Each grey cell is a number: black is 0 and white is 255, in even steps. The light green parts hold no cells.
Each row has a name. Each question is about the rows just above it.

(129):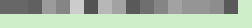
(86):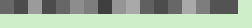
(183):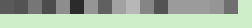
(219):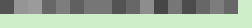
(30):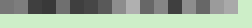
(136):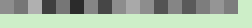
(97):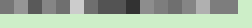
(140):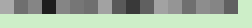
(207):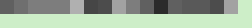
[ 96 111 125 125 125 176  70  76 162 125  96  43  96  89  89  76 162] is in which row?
(207)
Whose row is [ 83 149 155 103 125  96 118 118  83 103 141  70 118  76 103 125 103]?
(219)
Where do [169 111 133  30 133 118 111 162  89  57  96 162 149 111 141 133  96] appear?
(140)
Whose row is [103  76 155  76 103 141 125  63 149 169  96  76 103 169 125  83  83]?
(86)

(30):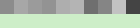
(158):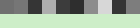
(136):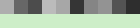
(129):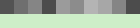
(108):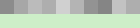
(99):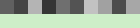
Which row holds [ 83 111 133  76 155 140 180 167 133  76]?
(129)
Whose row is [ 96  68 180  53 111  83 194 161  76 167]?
(99)
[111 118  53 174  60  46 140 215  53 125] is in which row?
(158)
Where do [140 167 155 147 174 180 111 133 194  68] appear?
(30)

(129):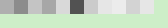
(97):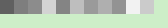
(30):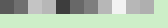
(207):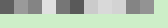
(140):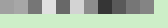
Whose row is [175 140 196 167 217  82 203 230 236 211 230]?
(129)

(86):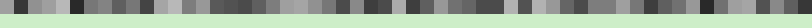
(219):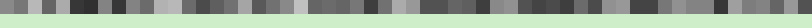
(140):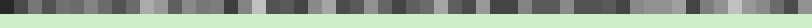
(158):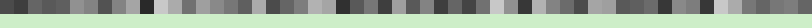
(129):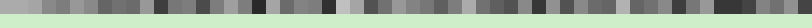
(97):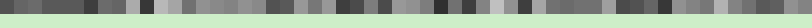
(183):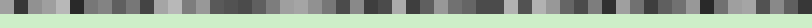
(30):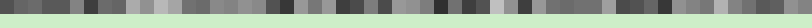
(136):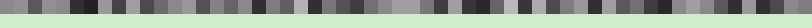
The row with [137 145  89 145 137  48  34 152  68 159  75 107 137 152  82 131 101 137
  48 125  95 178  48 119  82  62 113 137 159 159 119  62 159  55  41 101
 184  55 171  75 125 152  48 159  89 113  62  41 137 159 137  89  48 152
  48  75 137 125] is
(136)
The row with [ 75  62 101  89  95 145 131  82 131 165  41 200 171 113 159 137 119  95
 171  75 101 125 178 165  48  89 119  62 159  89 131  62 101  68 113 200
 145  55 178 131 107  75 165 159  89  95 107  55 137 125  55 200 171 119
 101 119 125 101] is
(158)
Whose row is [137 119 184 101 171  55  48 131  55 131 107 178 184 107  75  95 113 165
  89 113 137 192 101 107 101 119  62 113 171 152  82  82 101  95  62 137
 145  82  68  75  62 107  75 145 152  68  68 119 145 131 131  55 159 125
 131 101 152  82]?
(219)
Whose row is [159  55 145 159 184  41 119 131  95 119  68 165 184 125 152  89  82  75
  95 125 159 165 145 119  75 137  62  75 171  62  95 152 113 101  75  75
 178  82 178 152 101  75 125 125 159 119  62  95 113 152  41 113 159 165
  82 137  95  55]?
(86)

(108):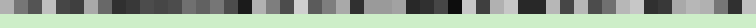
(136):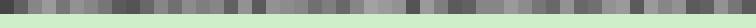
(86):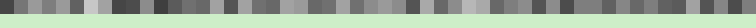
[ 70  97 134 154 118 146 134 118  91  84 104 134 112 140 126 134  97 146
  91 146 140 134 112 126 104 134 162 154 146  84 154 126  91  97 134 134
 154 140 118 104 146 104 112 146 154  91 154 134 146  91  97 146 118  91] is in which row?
(136)
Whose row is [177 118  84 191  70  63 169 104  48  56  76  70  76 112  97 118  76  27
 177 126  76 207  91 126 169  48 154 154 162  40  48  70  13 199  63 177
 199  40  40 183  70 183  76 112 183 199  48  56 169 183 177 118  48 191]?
(108)
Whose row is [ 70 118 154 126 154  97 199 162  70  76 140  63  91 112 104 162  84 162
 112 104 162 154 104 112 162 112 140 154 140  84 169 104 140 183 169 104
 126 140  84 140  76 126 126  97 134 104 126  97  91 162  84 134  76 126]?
(86)

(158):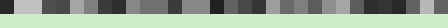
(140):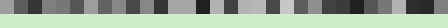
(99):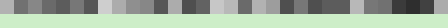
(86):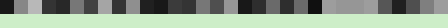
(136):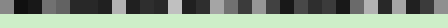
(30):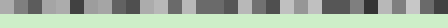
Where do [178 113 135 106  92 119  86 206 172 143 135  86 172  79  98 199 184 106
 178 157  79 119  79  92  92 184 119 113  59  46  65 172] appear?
(99)
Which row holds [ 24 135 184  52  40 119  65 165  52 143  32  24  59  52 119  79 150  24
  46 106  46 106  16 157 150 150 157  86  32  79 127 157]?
(86)
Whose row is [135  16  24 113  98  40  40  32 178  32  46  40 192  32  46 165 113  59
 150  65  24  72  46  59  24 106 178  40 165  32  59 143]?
(136)
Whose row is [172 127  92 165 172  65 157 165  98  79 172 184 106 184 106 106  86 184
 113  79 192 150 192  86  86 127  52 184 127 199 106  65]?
(30)

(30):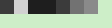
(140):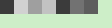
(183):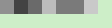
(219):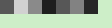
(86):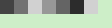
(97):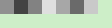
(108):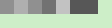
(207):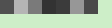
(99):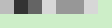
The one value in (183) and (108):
[144]
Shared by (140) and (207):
[59]
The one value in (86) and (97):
[67]
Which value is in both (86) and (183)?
[67]
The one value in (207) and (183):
[122]
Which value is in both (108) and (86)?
[114]
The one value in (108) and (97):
[144]

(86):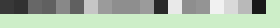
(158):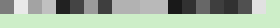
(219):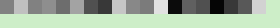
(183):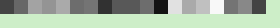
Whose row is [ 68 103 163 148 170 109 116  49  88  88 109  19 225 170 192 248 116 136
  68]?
(183)

